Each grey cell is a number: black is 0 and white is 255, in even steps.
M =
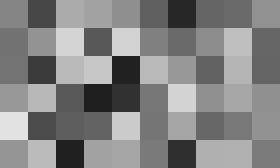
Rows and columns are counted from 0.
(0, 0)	133
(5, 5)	122
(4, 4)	203
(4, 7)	103
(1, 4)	210
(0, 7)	100
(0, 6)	39
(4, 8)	120
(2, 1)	59
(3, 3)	31
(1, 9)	102
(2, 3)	199
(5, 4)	165
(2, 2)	185
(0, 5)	95
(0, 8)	106
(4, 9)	146
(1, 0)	114

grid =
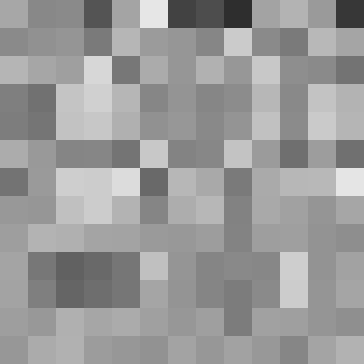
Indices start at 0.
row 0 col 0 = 167
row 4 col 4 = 176
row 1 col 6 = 150
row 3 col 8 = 140
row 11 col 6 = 151
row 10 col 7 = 133
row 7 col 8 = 130
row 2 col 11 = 138
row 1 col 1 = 145
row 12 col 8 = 162
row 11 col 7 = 159
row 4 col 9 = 193
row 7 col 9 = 169
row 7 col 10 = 161
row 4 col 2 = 194
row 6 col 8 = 122
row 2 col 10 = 142
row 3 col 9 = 183
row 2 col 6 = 150
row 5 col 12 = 112
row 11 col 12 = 143
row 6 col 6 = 183
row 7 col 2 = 192
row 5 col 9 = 155
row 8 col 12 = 142
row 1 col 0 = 138
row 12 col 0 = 151
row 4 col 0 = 125
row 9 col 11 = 147
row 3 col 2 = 196
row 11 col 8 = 124
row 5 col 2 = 133
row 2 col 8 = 151
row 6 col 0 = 115
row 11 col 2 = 176
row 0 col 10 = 179
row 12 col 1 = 171

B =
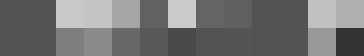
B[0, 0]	82
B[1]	[82, 82, 126, 139, 104, 89, 73, 82, 84, 82, 83, 152, 50]
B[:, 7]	[100, 82]
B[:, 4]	[165, 104]

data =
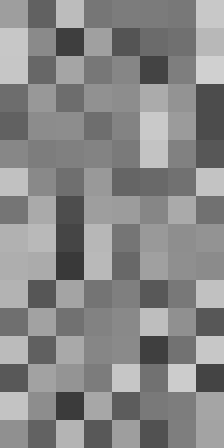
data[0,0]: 158
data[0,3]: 118
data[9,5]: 160
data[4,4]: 131
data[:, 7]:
[200, 184, 208, 76, 76, 87, 195, 113, 147, 139, 193, 87, 199, 68, 165, 163]
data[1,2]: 62
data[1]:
[199, 138, 62, 160, 84, 107, 112, 184]
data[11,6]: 144
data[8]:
[177, 185, 69, 183, 117, 153, 142, 147]
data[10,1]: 86
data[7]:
[117, 170, 77, 158, 156, 134, 170, 113]
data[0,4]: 124
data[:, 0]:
[158, 199, 198, 109, 97, 135, 193, 117, 177, 174, 179, 111, 187, 88, 195, 144]
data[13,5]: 113
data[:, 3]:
[118, 160, 119, 145, 110, 131, 153, 158, 183, 185, 116, 130, 134, 124, 167, 88]
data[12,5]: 63
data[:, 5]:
[123, 107, 67, 171, 201, 195, 105, 134, 153, 160, 88, 190, 63, 113, 121, 81]
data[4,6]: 155
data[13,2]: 148
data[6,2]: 111
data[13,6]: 204
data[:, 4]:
[124, 84, 134, 141, 131, 122, 101, 156, 117, 104, 127, 137, 138, 198, 92, 158]
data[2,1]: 103
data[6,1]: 137

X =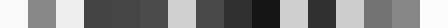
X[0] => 249
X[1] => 136
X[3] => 68
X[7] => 73
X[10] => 207

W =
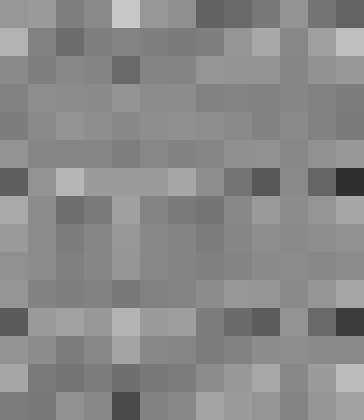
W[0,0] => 150
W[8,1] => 139
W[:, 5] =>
[150, 127, 132, 139, 141, 135, 155, 131, 136, 135, 129, 155, 136, 121, 130]
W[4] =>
[125, 137, 147, 142, 136, 141, 143, 141, 137, 130, 137, 129, 122]
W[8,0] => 155
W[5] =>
[147, 133, 133, 133, 126, 135, 130, 133, 143, 144, 135, 144, 153]
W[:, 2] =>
[127, 109, 136, 139, 147, 133, 182, 112, 125, 128, 127, 161, 124, 117, 144]
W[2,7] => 148
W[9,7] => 128
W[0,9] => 121
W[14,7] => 164
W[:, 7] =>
[98, 127, 148, 129, 141, 133, 142, 117, 124, 128, 140, 125, 124, 139, 164]
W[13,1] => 122
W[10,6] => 131
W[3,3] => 138
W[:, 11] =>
[116, 159, 145, 129, 129, 144, 101, 148, 141, 135, 148, 105, 138, 155, 149]
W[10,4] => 121
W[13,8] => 151
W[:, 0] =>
[150, 178, 137, 129, 125, 147, 95, 169, 155, 144, 149, 91, 147, 165, 125]
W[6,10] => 138
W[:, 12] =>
[100, 191, 152, 125, 122, 153, 47, 166, 144, 139, 166, 60, 137, 188, 161]
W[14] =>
[125, 121, 144, 136, 73, 130, 136, 164, 155, 148, 131, 149, 161]
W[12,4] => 164
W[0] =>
[150, 155, 127, 137, 200, 150, 143, 98, 105, 121, 146, 116, 100]
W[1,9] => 167
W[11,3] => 151

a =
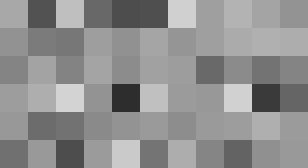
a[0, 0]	168
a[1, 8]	171
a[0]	[168, 82, 191, 104, 77, 79, 208, 159, 179, 164, 147]
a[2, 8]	139
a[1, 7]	159
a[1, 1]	123
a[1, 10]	173
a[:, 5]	[79, 165, 161, 192, 154, 116]
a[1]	[146, 123, 119, 158, 145, 165, 149, 159, 171, 176, 173]
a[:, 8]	[179, 171, 139, 209, 157, 99]
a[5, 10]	153
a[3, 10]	101
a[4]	[152, 108, 114, 138, 147, 154, 141, 154, 157, 175, 155]
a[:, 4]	[77, 145, 140, 45, 147, 202]

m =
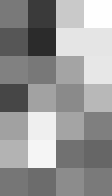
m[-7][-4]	121
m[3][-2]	138
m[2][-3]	120
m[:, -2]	[201, 229, 164, 138, 164, 113, 140]
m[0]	[121, 58, 201, 254]
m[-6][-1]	229
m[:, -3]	[58, 43, 120, 162, 239, 245, 108]

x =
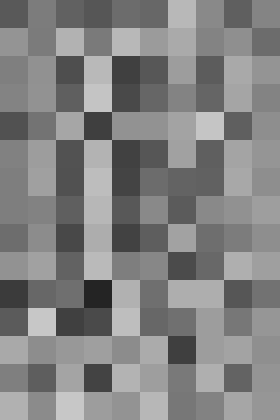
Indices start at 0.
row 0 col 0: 89
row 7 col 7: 137
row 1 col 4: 184
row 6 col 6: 99
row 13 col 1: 94
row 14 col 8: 166
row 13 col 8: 99
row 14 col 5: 183
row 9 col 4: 126
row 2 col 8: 169
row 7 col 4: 88
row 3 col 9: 131
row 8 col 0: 109
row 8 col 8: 124
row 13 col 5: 158
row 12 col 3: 159
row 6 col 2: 81
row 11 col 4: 190
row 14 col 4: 147
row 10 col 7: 174
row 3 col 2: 95
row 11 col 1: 199
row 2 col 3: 185
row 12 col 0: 169
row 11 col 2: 64
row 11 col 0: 91
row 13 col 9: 148
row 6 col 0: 126
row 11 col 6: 112
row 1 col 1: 123
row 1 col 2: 178
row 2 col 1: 145
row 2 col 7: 92
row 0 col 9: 132
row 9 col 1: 161
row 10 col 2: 111

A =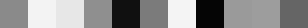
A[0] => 138
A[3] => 143
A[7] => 5
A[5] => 123

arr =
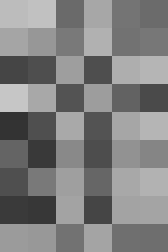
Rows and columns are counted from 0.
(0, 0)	188
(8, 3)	164
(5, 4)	146
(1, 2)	121
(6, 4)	168
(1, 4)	114
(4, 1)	79
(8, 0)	155
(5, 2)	137
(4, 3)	83
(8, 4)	111
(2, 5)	181
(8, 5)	110
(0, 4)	116
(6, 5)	178
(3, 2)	83
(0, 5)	107
